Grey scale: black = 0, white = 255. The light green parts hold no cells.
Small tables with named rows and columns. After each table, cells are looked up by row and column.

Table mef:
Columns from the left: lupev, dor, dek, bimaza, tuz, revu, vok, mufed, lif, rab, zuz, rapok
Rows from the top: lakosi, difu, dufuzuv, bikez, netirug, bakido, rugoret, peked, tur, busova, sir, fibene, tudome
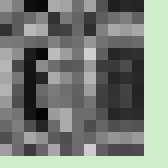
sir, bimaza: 37
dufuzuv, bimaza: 170
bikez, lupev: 122
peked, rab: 50
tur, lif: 62
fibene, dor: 111
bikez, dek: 106
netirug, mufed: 207
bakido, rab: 58
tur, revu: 113
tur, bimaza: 97
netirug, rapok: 48
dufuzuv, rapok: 167
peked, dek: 19
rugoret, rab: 38
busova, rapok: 43

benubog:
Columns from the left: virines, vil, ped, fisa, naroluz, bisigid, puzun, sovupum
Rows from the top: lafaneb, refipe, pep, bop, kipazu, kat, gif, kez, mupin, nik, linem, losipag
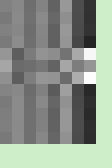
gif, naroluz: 147
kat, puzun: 125
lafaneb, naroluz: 98
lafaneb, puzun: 77
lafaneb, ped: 110
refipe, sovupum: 49
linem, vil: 138
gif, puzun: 173
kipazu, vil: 93
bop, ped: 111
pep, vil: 135

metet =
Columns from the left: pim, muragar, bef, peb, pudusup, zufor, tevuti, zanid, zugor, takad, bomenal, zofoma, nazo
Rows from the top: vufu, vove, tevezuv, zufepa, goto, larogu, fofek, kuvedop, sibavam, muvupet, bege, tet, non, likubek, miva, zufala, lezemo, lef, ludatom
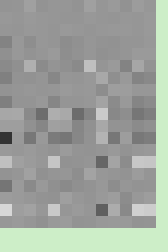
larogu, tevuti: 138
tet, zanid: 146
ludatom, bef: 150
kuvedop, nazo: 151
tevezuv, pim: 150
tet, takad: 119
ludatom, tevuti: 147
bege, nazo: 144
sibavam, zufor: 149
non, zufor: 155

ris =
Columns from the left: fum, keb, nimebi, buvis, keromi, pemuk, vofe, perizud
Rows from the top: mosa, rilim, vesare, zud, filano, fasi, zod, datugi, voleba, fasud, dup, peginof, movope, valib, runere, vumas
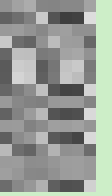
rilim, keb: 110
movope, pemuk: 144
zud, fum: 200
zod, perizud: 126
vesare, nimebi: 147
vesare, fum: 153
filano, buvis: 122
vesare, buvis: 136
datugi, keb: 124
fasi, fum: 90
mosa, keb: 162
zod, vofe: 188
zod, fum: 91
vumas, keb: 136
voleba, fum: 154
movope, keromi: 179
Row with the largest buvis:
rilim

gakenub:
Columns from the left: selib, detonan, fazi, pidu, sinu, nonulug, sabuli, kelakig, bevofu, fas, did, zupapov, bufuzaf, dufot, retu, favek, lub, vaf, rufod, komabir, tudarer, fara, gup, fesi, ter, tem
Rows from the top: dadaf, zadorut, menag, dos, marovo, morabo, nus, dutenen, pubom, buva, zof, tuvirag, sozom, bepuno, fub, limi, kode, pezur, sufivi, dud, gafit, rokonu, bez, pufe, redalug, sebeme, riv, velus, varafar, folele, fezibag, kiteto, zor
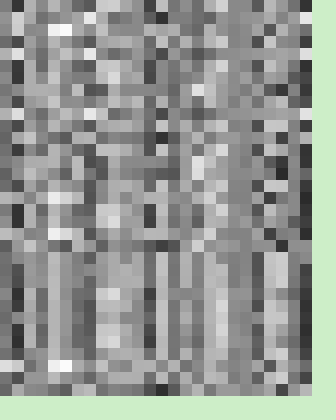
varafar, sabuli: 104
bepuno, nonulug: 128
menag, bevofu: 192
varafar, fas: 215
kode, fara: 159
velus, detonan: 55
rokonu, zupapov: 167
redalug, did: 166
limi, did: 177
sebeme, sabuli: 105
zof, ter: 129
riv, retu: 120
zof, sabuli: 120
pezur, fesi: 150
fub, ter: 133
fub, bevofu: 86
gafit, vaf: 145
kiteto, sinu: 184
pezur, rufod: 209
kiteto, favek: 173

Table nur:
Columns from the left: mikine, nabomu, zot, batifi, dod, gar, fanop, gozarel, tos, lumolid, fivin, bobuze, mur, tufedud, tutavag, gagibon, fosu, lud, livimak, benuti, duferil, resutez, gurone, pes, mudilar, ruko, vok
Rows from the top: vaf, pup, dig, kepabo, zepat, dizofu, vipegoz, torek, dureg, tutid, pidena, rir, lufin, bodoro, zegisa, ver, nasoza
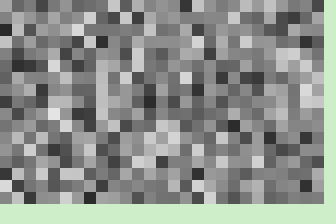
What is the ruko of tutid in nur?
156
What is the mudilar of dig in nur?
168
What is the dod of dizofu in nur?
215
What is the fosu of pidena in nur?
112
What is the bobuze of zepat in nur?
204
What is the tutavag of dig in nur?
120
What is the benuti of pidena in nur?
44
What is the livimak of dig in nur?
152
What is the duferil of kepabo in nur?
203
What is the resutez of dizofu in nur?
119
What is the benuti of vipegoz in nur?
138
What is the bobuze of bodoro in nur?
208
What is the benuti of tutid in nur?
173
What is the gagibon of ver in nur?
89
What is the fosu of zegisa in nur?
49
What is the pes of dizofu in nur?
190
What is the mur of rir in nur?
202
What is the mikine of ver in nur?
217
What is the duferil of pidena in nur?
160
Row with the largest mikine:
ver

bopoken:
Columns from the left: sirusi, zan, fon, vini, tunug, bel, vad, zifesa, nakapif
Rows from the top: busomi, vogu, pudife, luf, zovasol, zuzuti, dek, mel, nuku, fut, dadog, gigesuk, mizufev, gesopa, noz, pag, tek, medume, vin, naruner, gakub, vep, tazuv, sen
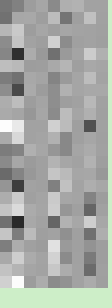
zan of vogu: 167
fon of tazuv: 165
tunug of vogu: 188
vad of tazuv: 162
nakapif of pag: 167
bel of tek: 166
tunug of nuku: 142
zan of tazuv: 180
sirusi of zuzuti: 190
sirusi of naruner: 197

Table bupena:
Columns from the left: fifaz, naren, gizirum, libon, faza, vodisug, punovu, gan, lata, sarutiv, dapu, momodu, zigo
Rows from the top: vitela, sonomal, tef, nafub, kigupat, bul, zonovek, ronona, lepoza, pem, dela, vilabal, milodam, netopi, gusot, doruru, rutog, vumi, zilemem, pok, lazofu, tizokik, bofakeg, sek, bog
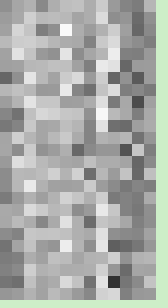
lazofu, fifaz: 115
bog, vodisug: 173
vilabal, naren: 207
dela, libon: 165
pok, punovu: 176
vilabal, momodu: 114
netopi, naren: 222
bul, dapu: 103
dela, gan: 132
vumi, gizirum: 218
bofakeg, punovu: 173
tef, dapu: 159
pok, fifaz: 140
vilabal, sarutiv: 172
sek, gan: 114
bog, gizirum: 178

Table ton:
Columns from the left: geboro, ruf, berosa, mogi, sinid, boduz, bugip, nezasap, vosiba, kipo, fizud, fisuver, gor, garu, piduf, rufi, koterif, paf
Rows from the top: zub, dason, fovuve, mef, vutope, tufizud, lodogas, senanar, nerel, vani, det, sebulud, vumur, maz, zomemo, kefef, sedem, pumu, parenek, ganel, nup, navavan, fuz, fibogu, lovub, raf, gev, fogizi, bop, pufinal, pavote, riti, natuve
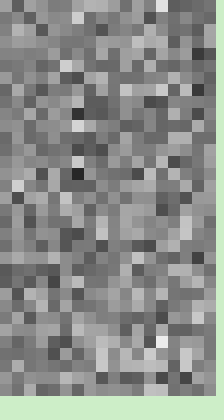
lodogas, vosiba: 179
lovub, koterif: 116
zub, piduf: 93
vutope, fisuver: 165
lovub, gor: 136
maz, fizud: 126
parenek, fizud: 167
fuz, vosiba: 112
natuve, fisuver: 124
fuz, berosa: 113
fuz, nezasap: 105
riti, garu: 74
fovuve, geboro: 129
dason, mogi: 151
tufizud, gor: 175
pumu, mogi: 154
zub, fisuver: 160
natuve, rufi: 126
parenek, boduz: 115
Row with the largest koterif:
gev

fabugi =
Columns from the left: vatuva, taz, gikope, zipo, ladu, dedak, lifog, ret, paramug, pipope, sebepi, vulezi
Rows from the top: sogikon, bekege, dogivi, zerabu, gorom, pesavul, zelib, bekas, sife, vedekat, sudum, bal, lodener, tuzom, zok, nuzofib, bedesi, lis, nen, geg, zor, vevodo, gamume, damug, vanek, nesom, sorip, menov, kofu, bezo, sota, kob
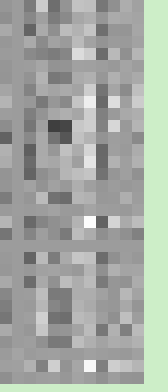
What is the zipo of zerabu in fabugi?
139
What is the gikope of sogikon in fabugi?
123
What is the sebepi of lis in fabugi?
153
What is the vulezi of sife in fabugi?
204
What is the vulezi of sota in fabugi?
181
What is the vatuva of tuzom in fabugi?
172
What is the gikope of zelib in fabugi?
147
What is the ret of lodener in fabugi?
213
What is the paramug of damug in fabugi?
122
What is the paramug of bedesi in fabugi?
152
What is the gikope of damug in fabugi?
108
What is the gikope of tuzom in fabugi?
107
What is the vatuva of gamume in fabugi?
151
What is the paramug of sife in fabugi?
105
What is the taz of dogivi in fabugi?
156
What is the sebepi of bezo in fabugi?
153
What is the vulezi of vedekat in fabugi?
174

